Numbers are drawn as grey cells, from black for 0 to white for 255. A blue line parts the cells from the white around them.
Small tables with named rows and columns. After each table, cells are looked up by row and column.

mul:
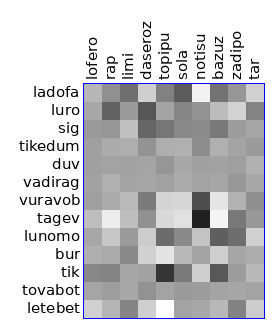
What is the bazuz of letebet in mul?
184
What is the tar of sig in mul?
165
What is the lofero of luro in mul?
167
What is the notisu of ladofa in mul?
242
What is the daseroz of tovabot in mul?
146
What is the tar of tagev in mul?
152
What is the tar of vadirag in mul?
167
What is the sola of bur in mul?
185
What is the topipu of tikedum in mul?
174
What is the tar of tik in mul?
185
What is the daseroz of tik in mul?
162
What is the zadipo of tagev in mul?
120
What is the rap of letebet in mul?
181
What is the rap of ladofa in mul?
144
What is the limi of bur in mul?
137
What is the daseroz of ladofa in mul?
207
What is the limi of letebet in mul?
132
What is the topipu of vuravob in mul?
212

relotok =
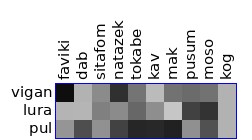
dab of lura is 181
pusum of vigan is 107
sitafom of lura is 128
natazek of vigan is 48
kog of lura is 178
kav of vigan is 187
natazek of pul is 66
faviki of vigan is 14
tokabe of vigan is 116
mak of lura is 198
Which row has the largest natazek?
lura

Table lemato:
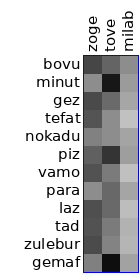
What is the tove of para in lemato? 104
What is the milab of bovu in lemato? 141
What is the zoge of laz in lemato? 79
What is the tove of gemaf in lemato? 14
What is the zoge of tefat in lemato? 84
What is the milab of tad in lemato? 178
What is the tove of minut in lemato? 23
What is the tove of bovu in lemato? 100

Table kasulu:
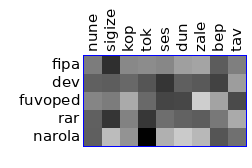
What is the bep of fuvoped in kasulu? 163
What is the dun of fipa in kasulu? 159
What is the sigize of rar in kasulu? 53
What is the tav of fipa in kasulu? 127
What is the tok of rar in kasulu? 55
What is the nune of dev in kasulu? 96
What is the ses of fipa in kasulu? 135
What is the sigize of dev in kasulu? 93
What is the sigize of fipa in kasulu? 47
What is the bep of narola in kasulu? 85
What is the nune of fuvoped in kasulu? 133

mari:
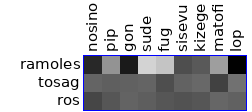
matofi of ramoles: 158
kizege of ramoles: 89
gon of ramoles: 26
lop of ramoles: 1
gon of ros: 99
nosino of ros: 70
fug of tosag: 78
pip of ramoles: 147
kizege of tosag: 104
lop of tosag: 113
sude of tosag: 100
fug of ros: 86
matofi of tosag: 65
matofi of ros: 102
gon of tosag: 97
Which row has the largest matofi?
ramoles

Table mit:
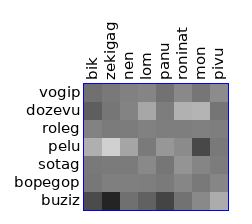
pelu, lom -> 122
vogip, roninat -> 137
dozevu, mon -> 180
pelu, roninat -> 139
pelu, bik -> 175
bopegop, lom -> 126
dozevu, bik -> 94
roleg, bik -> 130
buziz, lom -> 97
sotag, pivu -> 124
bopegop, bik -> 119
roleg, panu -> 126
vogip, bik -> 112
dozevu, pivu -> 117
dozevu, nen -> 131
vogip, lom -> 133
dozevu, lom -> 167
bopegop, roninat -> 134
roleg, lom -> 129

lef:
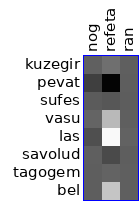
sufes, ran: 93
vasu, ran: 95
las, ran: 98
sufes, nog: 91
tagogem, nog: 94
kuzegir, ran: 95
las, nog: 79
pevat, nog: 63
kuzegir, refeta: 111
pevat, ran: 94
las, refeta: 249
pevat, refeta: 4
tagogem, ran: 95

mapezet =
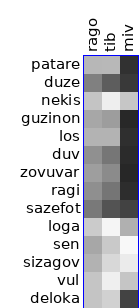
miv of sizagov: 235
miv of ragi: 45
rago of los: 179
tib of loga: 245
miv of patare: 49
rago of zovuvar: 158
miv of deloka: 67
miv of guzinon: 40
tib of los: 179
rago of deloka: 196
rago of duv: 144
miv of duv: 43

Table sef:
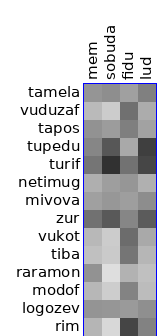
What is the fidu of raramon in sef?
178
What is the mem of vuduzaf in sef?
186
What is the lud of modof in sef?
188
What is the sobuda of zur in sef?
89
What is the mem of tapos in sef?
146
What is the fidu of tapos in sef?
127
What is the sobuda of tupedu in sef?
87
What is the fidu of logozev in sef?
154
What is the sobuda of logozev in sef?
150
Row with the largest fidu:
raramon

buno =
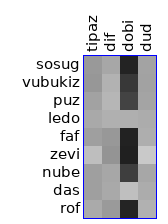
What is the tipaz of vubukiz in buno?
151
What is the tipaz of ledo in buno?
169
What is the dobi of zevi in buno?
32
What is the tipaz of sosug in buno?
153
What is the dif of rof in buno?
154
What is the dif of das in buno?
169
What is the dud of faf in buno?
174
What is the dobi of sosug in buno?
35
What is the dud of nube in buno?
167
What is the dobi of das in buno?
191
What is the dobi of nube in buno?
62
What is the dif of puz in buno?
182
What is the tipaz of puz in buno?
162
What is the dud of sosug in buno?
163
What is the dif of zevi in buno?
148
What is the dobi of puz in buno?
67

